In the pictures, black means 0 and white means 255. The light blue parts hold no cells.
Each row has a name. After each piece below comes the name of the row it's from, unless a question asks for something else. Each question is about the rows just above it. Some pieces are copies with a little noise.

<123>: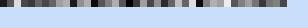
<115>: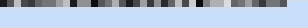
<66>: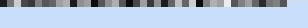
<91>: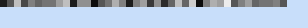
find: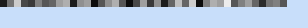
<66>
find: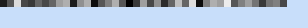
<123>
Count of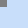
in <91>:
6
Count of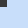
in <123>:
3

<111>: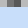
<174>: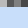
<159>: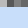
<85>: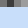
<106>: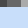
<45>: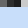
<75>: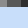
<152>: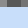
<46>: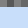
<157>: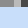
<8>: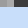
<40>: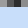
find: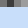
<85>
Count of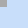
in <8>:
1
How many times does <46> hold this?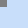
2

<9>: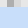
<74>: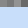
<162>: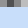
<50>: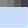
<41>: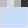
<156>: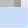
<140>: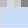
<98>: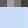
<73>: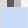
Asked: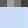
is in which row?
<98>
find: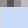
<162>

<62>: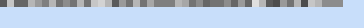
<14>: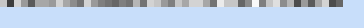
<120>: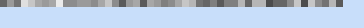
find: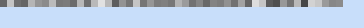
<62>
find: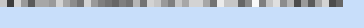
<14>

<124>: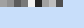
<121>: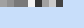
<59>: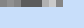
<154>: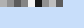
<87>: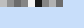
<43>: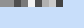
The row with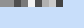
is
<43>
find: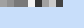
<121>
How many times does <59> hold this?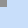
1
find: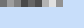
<59>
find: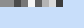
<43>

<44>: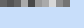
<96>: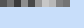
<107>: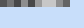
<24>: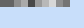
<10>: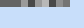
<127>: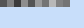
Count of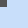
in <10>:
0
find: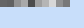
<24>
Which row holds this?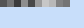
<96>
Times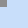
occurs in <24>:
2
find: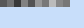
<127>

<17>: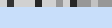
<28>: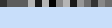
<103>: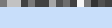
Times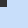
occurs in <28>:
2
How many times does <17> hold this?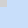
7
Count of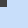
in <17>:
0
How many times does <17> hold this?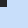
2
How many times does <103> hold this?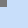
3
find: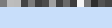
<103>

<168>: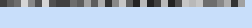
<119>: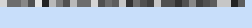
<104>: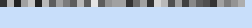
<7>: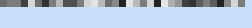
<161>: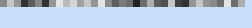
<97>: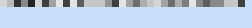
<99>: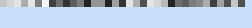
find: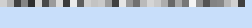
<97>
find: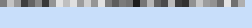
<161>
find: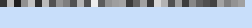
<104>
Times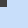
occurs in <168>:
4
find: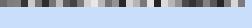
<7>

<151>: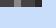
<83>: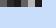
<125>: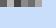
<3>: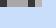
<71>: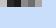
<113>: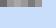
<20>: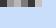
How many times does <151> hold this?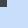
4
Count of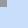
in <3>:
0
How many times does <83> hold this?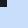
2
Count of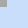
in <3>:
3
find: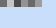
<125>

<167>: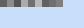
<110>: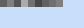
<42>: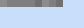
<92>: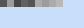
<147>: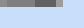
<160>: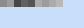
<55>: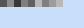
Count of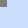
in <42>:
5
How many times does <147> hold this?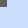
3
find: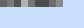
<110>
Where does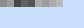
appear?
<160>

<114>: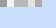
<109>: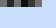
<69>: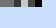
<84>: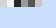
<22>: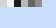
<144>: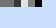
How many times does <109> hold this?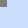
0
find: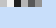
<22>
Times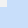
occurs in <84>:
1
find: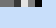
<144>
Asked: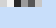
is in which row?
<84>

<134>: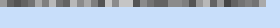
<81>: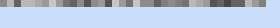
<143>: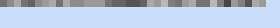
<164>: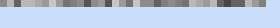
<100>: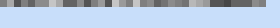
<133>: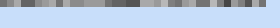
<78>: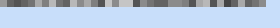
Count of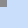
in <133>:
4
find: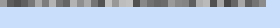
<78>
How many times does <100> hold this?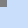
7
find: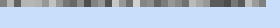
<81>
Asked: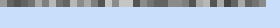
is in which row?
<78>
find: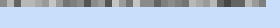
<164>

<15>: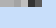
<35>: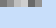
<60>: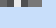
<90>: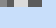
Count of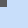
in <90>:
3
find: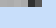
<15>
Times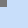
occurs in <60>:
2

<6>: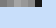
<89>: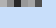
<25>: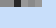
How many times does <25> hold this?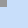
2
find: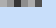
<89>
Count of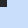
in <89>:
1

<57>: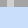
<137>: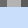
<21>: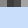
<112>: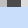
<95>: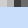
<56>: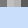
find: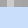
<57>
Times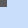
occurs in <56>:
1
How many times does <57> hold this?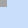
3
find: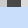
<112>
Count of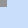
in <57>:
0
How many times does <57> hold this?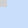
1

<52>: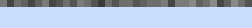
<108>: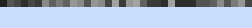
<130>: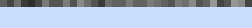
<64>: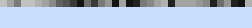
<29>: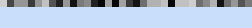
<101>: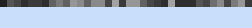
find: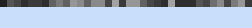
<101>
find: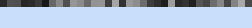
<101>
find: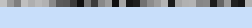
<64>
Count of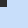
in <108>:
5

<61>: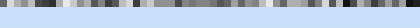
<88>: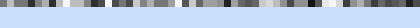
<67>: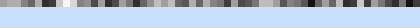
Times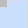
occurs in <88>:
5
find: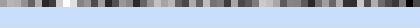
<67>
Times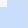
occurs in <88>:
4

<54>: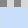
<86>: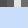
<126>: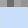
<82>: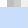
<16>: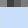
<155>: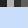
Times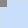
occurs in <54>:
2
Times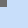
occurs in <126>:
1

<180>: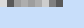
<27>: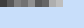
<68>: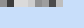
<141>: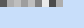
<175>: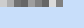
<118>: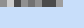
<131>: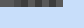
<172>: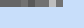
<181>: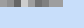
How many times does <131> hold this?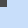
1
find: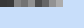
<27>
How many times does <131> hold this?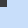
3
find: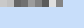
<175>
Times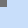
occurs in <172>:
4
